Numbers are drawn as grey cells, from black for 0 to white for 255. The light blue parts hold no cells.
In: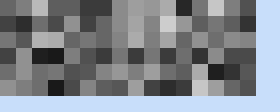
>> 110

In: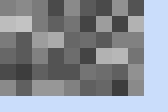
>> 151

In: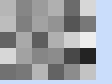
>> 182

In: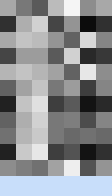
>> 113

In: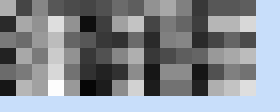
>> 161
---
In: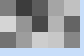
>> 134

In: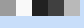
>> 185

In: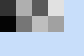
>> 161

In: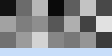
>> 59

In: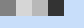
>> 51

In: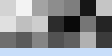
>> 59
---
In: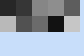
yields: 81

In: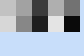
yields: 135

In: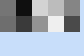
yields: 58

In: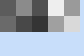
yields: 72

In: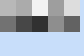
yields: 71

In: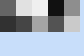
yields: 69

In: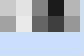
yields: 233

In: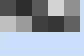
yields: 156

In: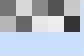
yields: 102

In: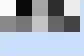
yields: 118
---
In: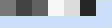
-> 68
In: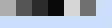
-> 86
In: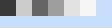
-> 203
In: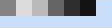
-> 220
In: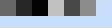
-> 38
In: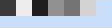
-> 237
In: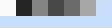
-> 37
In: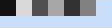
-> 217
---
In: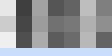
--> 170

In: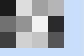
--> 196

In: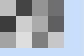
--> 127

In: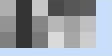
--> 121

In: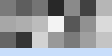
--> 210

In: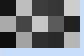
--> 47

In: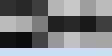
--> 68
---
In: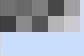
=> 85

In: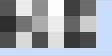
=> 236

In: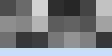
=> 98

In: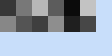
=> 142

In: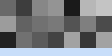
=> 83

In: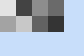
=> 200

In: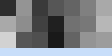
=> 113

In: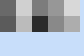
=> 43
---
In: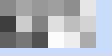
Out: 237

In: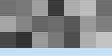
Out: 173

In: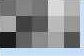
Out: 164

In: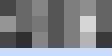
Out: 178

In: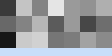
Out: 162

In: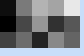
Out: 136

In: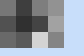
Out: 211

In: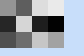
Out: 198
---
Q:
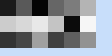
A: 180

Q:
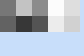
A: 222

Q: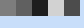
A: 76

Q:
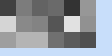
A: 151

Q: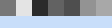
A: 168

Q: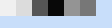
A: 119

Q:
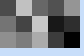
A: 149

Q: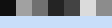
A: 140

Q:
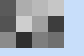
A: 198
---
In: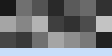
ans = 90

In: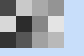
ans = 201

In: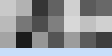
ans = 208

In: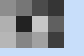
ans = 118

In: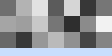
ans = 213

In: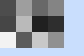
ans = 157
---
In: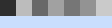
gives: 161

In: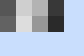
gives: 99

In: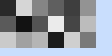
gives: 181

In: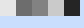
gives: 108

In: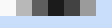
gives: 94

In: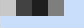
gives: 200
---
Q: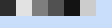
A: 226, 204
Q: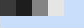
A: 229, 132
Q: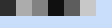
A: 200, 172
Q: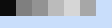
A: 214, 187
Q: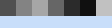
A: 193, 166
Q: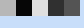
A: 223, 183
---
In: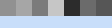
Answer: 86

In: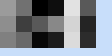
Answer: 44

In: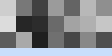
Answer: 78

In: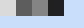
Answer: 32

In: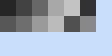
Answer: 136

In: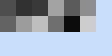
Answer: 205
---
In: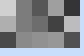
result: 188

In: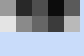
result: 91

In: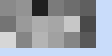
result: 74

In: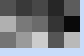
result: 9

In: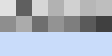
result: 190

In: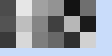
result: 26

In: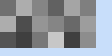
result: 157
